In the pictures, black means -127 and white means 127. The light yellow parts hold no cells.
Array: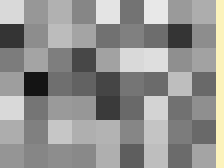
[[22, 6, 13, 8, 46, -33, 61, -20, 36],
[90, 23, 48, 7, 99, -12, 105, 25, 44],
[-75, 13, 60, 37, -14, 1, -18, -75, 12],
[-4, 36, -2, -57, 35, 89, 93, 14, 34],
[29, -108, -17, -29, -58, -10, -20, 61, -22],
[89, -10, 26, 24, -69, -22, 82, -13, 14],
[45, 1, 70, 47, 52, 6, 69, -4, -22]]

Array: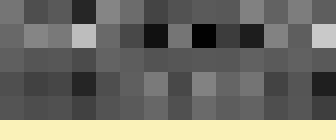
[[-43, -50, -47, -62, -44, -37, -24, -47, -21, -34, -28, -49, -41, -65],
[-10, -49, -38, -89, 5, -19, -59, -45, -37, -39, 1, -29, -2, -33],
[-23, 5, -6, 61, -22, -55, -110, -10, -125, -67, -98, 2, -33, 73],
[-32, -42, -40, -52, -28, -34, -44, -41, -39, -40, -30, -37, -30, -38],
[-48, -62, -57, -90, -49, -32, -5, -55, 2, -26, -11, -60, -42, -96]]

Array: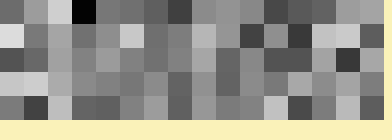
[[-4, -61, 62, -27, -31, 1, 28, -31, 23, -4, 2, 65, -53, -3, 58, -34],
[-19, 28, 79, -124, -8, -15, -32, -63, 11, 19, 8, -55, -38, -29, 29, 36],
[92, -6, 37, -14, 14, 72, -16, -2, 54, 21, -61, 15, -70, 66, 74, -34],
[-44, -23, 33, 2, 27, 1, -14, 1, 38, -26, 8, -44, -44, 35, -71, 39],
[70, 77, 43, 10, 1, -8, 11, -28, 17, -28, 11, -6, 40, 12, 36, -2]]

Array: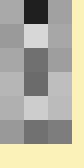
[[25, -14, -2],
[41, -96, 33],
[26, 87, 39],
[39, -15, 30],
[54, -20, 62],
[48, 77, 59]]

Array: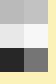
[[-88, -10],
[58, 66],
[104, 119]]

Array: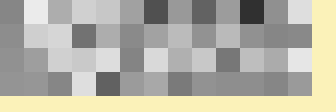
[[20, 22, 6, 94, -30, 27, 40, -5, 18, 14, 14, 6, 26],
[6, 107, 45, 80, 71, 33, -47, 25, -29, 28, -79, 16, 94],
[13, 79, 86, -13, 45, 10, 34, 59, 18, 58, 17, 6, 9],
[17, 30, 80, 73, 93, 4, 89, 48, 72, -8, 62, 43, 102]]
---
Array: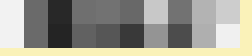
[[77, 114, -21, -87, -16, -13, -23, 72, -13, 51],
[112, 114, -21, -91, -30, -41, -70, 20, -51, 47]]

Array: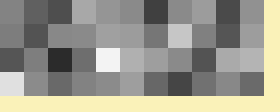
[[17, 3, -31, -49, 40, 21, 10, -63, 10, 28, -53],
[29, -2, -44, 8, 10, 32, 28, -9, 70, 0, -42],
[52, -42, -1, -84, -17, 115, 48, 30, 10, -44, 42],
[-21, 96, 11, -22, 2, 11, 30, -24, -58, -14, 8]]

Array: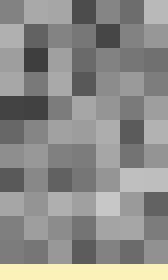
[[57, 2, 41, 38, -52, 4, -18],
[22, 48, -29, 3, -8, -57, 1],
[-15, 30, -65, 32, -22, 1, -10],
[-2, 39, -7, 41, -39, 12, 25],
[30, -61, -62, -4, 38, 21, -5],
[50, -24, 5, 33, 29, 45, -36],
[19, 14, 24, 0, -3, 38, -12],
[61, -38, 7, -30, -10, 21, 63],
[-29, 37, 20, 47, 32, 70, 26],
[-4, -1, 30, 12, -11, 36, 38],
[17, -4, -9, 24, -35, 2, -20]]

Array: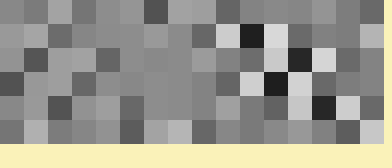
[[-22, 8, -4, 35, -10, 13, 21, -45, 34, 30, -26, 3, 9, 6, 20, -2],
[52, 25, 37, -19, 6, 12, 13, 25, 11, -24, 76, -96, 88, -21, 1, -2],
[3, 19, -42, 30, 34, -26, 13, 9, 11, 27, 2, -18, 73, -88, 85, -21],
[3, -45, 24, 30, -24, 13, 8, 13, 11, 3, -26, 79, -97, 82, -22, -2],
[-22, 8, 25, -44, 18, 30, -23, 13, 11, 3, 32, -5, -29, 70, -88, 77],
[71, -10, 48, -3, 6, 18, -35, 35, 53, -24, 7, -5, 9, 24, 1, -34]]

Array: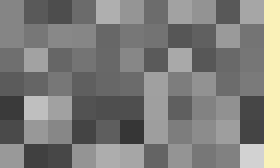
[[38, 5, -38, -50, -20, 47, 21, -19, 34, 19, -39],
[-11, 5, -8, 8, 6, -24, -8, -12, -41, -31, 26],
[-9, -16, 34, -25, -11, -23, 7, -37, 41, -40, -22],
[-5, -36, -26, -8, -32, -24, -20, 32, -2, 18, -19],
[-57, -69, 63, 33, -45, -49, -49, 31, -32, 2, 17],
[-59, -53, 24, 7, -59, -33, -73, 30, -2, 12, 30],
[82, 25, -63, -56, 20, 45, 38, -27, 20, -8, 1]]

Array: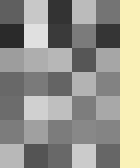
[[-11, -32, 72, -76, 59],
[-74, -85, 96, -69, -4],
[38, 29, 46, 55, -41],
[2, -23, -5, -27, 51],
[40, -19, 80, 63, -2],
[4, -3, 32, -3, 8],
[-25, 56, -43, -23, 75]]
